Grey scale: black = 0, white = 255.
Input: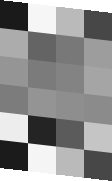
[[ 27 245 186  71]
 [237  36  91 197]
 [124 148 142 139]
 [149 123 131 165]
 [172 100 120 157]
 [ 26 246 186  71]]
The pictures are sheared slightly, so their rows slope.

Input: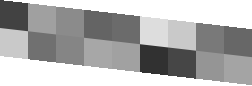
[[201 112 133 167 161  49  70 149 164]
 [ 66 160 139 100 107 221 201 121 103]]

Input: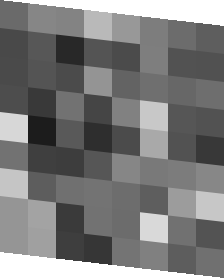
[[149 160  62  54 116 128  93 112]
 [149 163  58 114 108 217 113  83]
 [197  93 112 115 109  94 156 199]
 [114  63  61  86 134 121 124 135]
 [215  28  89  46  75 169  82  56]
 [ 77  57 114  69 129 200  86  82]
 [ 74  84  75 148  99 111 103 110]
 [ 73  87  40  84  75 126  82  81]
 [106 134 131 185 152 125 108  94]]

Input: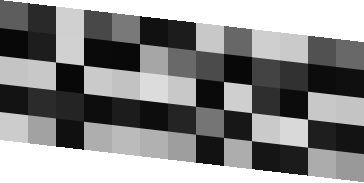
[[204 162  16 174 187 177 158  18 173  21  27 172 153]
 [ 19  43  36  13  28  13  36 117  23 202 217  30  19]
 [196 200   8 202 194 220 200  10 207  46  12 200 196]
 [  8  29 209  10   9 166 105  75   8  67  49  12  15]
 [ 93  41 208  72 121  17  28 200 103 207 202  81 104]]

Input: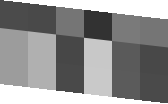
[[156 176  73 201  91  74]
 [156 176  71 200  90  72]
 [ 75  73 117  50 122 117]]

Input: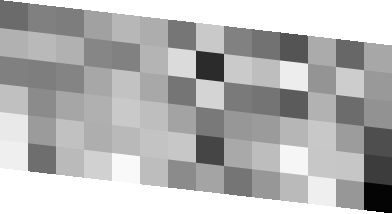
[[239 110 186 209 249 189 139 164 117 151 186 239 151   4]
 [233 155 193 174 185 195 199  69 169 189 246 199 198  60]
 [192 139 166 176 201 190 163 121 151 155 182 200 156  78]
 [128 126 132 167 194 168 117 212 122 116  91 178 108 146]
 [177 185 177 134 129 180 219  43 202 190 237 148 205 153]
 [107 128 125 161 183 173 118 201 129 114  84 171 103 167]]
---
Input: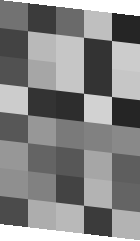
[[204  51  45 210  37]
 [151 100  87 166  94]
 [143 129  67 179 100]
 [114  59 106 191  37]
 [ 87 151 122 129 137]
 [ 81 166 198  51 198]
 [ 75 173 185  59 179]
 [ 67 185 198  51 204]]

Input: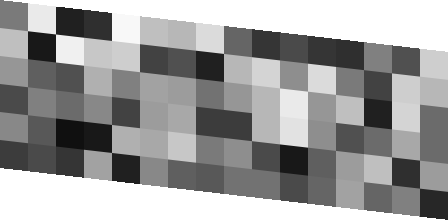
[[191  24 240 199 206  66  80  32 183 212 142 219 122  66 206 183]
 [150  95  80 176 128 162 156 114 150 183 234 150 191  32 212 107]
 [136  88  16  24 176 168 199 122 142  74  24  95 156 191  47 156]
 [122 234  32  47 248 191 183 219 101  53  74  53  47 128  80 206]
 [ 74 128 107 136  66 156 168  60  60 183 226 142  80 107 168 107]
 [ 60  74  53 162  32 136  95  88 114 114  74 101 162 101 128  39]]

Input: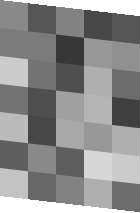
[[203 115  79 175 108]
 [195 102 130 175 108]
 [187  71 168 152 175]
 [137  86 130  71  86]
 [123 123  55 152 144]
 [115  79 160 181  63]
 [ 94 137  94 215 203]]

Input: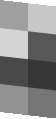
[[212  87]
 [159 199]
 [146 117]
 [ 73  54]]

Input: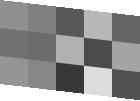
[[149 135  55 220  81]
 [143 128  88 184 101]
 [114 108 177  75 164]]

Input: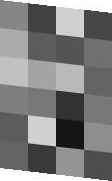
[[193 164 185 100]
 [171  92  84 112]
 [134  65 208  71]
 [126 120  50 120]
 [100  58 148  77]
 [ 92 208  21 142]]
